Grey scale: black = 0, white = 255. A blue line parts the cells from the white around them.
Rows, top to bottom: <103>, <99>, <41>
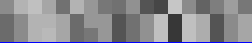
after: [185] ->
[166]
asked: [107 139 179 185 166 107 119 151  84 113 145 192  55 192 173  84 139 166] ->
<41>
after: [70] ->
[198]
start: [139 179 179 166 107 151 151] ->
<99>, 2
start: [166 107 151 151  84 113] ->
<99>, 5
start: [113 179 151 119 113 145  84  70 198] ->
<103>, 5

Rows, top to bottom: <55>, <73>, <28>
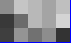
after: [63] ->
[148]
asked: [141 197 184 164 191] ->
<55>
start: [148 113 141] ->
<28>, 2

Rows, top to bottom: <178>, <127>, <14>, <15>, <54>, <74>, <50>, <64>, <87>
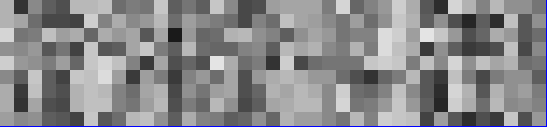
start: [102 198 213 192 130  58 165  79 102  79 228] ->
<54>, 6
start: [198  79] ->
<87>, 37
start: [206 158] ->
<14>, 29

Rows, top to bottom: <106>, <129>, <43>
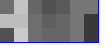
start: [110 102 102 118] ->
<43>, 3
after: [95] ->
[102]
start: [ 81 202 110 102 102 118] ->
<43>, 1
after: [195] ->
[102]
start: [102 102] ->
<43>, 4

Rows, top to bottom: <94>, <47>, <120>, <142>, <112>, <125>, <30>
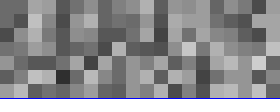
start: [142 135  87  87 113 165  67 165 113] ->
<120>, 6
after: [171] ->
[157]
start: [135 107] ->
<125>, 8

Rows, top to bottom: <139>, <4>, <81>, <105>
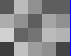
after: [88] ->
[187]
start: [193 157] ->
<105>, 2
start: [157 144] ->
<105>, 3
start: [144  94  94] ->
<139>, 3

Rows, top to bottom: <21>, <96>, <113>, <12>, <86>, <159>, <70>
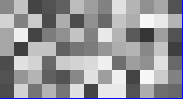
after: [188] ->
[158]
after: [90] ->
[54]

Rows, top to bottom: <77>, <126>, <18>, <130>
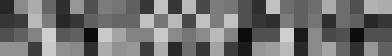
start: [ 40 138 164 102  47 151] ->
<130>, 22
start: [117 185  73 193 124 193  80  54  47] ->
<126>, 12
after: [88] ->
[96]

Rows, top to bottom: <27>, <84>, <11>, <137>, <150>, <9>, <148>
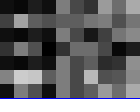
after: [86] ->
[137]
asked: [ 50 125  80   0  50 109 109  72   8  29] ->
<137>
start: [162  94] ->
<84>, 2

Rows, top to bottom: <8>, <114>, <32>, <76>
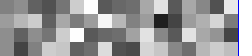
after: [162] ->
[226]
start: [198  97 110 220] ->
<76>, 5
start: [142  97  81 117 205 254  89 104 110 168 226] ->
<8>, 2
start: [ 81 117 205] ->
<8>, 4
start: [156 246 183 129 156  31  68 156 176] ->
<114>, 7
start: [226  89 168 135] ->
<8>, 12
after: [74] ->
[213]

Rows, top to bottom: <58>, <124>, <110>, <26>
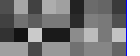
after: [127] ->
[121]
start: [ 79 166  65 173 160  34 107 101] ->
<58>, 1

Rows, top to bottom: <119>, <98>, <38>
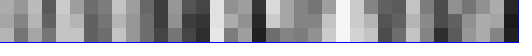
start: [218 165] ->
<119>, 20
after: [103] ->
[61]
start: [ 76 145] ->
<119>, 32
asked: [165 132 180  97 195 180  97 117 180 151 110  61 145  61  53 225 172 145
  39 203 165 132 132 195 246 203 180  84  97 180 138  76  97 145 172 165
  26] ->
<98>
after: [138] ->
[76]
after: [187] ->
[90]
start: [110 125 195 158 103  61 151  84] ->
<119>, 7

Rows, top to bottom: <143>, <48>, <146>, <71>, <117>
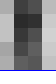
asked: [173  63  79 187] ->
<143>
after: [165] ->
[71]
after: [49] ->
[202]
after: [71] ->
[95]
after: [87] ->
[194]

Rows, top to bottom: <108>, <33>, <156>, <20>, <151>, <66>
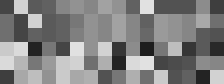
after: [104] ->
[154]
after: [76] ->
[82]
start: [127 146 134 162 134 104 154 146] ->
<156>, 6
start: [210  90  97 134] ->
<108>, 2
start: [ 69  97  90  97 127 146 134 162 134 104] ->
<156>, 2
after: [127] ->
[146]

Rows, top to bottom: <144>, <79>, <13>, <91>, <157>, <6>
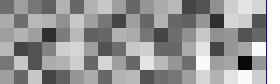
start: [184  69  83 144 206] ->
<144>, 13
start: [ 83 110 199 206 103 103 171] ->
<91>, 8

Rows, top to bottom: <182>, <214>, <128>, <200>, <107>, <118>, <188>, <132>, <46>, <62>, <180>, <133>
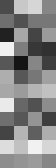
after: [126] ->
[55]
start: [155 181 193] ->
<188>, 2
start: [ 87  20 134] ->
<107>, 1
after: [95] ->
[174]

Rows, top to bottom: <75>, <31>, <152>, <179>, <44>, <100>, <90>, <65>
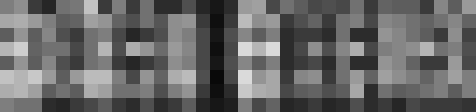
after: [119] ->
[194]
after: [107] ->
[154]
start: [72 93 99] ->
<90>, 21
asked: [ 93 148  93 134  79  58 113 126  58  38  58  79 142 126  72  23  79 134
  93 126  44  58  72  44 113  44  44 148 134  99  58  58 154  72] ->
<44>
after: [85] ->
[142]
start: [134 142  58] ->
<100>, 22
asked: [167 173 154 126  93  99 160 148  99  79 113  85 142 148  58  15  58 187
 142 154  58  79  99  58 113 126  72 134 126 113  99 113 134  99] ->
<31>

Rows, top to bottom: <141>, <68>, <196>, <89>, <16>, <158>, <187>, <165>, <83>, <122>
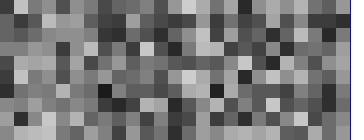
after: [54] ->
[47]
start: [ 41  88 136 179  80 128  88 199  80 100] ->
<165>, 13

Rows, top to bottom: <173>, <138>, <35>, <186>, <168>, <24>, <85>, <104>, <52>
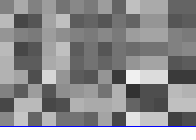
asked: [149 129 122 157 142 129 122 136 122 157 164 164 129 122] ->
<35>
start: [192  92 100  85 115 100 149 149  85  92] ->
<138>, 5
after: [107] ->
[115]

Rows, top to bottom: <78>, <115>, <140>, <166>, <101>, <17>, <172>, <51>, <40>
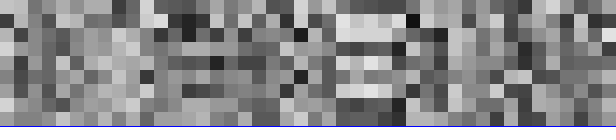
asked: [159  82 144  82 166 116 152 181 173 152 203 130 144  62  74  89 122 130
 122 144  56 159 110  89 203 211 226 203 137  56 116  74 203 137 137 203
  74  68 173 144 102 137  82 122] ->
<172>
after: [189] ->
[116]
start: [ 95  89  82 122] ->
<78>, 12
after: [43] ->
[89]

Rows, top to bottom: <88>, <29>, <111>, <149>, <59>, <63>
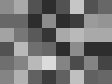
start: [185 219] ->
<59>, 3
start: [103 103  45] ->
<29>, 1
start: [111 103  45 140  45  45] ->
<149>, 3
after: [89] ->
[53]
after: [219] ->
[132]
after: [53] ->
[169]

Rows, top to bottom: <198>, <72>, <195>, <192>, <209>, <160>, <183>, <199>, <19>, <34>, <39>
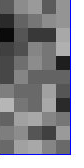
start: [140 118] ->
<209>, 3
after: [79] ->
[133]
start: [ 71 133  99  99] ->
<160>, 1
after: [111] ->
[140]

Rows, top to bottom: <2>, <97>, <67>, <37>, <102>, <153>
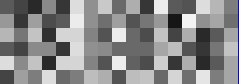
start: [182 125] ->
<2>, 16
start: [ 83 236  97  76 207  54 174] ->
<102>, 8
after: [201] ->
[105]
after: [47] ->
[213]
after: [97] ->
[76]
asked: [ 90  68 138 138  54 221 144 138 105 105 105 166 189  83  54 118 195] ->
<37>
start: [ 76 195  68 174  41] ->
<67>, 11

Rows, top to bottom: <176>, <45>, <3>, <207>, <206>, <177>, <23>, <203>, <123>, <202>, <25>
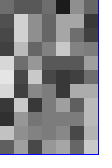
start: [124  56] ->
<23>, 4
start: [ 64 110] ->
<177>, 6
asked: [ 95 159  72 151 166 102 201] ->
<25>
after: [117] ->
[124]
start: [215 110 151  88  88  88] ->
<206>, 1
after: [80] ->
[209]

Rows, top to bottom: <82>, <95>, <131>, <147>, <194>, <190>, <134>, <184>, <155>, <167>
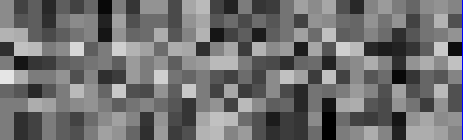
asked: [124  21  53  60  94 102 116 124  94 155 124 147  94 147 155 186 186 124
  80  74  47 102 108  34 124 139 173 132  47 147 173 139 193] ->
<194>

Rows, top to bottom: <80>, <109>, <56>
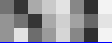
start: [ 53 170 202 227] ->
<80>, 2
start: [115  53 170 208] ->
<109>, 2

